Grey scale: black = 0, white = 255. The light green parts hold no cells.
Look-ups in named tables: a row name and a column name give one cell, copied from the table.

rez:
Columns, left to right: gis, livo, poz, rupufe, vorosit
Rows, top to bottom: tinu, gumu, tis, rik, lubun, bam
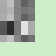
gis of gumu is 167
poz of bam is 133
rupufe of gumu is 120
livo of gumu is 177
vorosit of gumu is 125
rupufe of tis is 96
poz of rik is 120
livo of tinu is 191
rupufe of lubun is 225
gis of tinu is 171
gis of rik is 89
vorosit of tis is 116
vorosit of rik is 170
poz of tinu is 133

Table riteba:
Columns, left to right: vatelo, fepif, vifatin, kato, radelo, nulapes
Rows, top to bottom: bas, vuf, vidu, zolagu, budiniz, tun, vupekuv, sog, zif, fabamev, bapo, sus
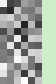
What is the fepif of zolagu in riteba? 160
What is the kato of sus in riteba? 253
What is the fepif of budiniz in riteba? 149
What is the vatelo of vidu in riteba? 197
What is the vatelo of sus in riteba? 136
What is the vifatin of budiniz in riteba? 41
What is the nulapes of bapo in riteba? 106
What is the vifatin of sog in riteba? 228
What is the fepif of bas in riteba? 64
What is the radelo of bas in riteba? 141
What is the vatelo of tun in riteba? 134
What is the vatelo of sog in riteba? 125
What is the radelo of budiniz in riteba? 138
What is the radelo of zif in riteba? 121
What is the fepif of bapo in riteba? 134
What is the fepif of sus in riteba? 130
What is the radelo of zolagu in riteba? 187
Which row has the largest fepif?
vupekuv

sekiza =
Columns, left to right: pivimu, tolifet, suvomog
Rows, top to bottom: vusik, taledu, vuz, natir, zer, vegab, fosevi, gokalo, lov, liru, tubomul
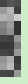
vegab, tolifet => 65
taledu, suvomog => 62
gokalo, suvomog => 151
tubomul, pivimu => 71
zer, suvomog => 49
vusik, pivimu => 68
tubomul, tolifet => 68
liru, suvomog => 65
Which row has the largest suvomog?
vuz

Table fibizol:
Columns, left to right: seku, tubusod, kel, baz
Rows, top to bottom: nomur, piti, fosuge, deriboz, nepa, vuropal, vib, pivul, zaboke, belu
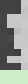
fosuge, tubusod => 200
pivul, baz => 204
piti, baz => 195
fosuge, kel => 201
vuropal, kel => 201
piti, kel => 65
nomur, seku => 67

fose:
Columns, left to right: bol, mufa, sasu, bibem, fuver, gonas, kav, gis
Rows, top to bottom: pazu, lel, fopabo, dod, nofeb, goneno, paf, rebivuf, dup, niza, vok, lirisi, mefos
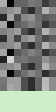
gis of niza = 137
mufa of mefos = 166
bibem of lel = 77
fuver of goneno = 159
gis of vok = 82
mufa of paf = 140
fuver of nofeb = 44
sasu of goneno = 68
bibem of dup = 118
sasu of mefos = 158
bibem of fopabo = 136
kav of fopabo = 92
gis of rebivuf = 85
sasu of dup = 111
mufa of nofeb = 143
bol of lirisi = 118
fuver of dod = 128
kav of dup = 148
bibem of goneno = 140
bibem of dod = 108

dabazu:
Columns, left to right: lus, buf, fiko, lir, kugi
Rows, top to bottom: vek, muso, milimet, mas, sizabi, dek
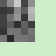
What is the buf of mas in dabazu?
93
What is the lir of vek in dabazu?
67
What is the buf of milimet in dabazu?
113
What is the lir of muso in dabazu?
93
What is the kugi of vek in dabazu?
144
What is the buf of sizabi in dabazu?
117
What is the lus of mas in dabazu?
64
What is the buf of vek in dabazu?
142
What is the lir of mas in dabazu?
97
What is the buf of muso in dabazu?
64
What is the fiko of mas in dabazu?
48

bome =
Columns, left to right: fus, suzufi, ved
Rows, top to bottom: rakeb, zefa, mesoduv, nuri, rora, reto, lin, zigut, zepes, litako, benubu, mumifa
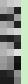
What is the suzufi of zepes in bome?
135
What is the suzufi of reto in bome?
32
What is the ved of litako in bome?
16
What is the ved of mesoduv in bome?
160
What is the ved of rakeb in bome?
210
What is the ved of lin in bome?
35
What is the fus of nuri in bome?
170
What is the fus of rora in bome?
182
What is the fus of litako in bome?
148
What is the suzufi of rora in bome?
200
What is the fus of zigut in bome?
178
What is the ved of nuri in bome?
34
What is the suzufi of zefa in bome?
148
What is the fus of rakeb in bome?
183
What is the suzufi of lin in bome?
151
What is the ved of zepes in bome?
24
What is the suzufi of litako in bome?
128

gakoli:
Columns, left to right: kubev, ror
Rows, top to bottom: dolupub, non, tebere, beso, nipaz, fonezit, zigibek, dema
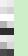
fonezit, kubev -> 237
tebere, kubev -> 254
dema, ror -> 66
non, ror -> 210
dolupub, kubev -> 241
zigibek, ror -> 216
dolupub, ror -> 233
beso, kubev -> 178
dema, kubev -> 76
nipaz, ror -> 45
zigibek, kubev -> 178
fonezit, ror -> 229
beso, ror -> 216
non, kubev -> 220
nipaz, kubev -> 46
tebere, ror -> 252
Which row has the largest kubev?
tebere

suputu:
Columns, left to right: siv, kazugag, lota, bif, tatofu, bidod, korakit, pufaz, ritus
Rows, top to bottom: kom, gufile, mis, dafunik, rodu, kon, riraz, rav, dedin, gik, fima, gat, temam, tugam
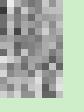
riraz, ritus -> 128
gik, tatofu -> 167
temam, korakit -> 92
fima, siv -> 213
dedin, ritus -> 143
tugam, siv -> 208
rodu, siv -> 87
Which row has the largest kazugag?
kom

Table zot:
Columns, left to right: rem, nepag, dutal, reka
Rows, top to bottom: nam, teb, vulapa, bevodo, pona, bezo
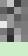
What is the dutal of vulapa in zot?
92
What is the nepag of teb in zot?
66
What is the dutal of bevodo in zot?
119
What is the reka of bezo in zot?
129
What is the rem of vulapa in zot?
128
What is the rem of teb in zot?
94
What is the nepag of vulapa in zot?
153
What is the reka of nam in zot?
110
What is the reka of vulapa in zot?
114
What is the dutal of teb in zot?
152
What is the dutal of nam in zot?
60
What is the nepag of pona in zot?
70
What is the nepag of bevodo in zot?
152
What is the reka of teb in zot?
122
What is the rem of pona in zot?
120
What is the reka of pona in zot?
123
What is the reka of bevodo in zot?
123
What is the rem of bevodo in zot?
234
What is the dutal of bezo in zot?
184
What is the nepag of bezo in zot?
44
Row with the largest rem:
bevodo

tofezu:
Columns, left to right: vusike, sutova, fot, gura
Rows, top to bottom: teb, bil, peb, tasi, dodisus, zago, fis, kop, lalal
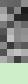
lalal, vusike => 173
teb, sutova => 101
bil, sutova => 72
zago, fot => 138
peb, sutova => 148
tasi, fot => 129
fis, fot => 105
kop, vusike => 83
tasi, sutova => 78
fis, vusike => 137

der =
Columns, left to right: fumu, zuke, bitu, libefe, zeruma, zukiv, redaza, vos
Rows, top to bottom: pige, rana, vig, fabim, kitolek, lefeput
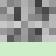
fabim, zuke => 188
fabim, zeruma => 186
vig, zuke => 147
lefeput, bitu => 130
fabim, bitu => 206
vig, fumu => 160
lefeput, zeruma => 106
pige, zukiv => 62
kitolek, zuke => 138
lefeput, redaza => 198
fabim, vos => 183
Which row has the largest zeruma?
fabim

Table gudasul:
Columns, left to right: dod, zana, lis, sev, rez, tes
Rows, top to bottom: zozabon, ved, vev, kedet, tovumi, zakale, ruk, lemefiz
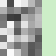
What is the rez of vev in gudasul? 159
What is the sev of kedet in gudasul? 228
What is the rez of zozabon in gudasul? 184
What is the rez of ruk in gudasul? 89
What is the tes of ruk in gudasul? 102
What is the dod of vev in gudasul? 116
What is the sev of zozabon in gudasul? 232
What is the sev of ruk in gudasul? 138
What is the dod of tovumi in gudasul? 229
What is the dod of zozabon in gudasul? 238
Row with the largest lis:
zozabon

